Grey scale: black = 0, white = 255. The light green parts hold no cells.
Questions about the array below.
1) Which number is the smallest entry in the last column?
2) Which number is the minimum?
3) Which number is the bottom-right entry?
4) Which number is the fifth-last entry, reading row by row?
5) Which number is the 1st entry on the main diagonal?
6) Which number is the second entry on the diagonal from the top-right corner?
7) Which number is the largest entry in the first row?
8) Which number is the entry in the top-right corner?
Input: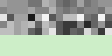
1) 72
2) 25
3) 229
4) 87
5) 162
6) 116
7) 178
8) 148

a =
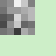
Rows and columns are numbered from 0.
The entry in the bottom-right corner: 143
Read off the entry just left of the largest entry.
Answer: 143
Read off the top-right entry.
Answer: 128
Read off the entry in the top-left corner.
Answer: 128
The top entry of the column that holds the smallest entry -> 241
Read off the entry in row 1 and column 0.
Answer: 115
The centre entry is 214

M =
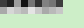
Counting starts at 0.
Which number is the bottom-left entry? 169
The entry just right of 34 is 157
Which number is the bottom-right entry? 199
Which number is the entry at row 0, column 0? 61
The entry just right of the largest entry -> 199

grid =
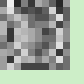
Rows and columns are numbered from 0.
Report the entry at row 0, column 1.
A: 238
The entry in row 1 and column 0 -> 169
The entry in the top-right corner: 157
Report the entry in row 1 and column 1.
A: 223
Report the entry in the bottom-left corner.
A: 157
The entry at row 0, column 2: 40
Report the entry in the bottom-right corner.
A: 111
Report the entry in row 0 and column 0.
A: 96
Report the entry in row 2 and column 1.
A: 157
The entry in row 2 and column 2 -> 194
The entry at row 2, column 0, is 111

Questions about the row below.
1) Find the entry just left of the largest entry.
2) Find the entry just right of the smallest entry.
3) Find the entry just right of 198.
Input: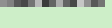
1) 72
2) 100
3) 144

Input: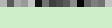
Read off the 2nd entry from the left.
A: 90
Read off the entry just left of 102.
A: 5
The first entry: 181
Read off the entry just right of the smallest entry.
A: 102
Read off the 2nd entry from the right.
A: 114

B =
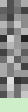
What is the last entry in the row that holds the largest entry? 66
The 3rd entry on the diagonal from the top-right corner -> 66
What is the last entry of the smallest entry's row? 34
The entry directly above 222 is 127
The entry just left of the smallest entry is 154
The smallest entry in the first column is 50
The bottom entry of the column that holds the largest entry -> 169
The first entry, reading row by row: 182
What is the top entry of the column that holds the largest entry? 81
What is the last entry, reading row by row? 197
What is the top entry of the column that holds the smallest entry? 169
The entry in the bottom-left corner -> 81
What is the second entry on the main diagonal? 81
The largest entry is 222
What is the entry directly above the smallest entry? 182
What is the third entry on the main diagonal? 154
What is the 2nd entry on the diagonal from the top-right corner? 112

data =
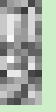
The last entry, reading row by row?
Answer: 185
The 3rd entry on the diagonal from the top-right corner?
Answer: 142
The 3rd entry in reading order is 169
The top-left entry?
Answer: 98
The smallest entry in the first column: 60
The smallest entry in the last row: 72
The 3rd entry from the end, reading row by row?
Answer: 142
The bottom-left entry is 142
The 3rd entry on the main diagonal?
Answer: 216
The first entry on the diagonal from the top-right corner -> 126
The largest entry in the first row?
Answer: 185
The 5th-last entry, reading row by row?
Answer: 84
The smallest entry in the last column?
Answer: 60
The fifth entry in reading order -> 72
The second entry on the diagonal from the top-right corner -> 216

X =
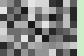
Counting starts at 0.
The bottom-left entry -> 81
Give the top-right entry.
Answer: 96
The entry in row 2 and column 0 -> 53
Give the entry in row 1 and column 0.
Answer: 228
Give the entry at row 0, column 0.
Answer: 162
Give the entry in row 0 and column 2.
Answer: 81
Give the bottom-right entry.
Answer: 39
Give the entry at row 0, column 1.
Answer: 136

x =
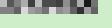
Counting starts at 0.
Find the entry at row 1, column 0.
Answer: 129
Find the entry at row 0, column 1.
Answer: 87
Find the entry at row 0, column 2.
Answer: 129
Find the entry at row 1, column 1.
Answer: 129
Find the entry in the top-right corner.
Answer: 115
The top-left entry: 187

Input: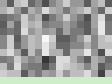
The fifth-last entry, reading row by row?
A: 190
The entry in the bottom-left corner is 205
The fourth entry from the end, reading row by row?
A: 219
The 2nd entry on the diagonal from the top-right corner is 105
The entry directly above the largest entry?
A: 151
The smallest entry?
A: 54
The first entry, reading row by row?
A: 163
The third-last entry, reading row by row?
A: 163
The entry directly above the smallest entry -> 231
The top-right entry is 92
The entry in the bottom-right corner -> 190
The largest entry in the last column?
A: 219
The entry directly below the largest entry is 231
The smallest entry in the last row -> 67
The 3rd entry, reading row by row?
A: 190
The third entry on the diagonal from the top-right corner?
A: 163
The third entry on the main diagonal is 135
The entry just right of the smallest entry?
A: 92
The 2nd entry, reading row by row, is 92
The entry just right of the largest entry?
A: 205
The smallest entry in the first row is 79
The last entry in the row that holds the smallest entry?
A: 105
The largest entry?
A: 247
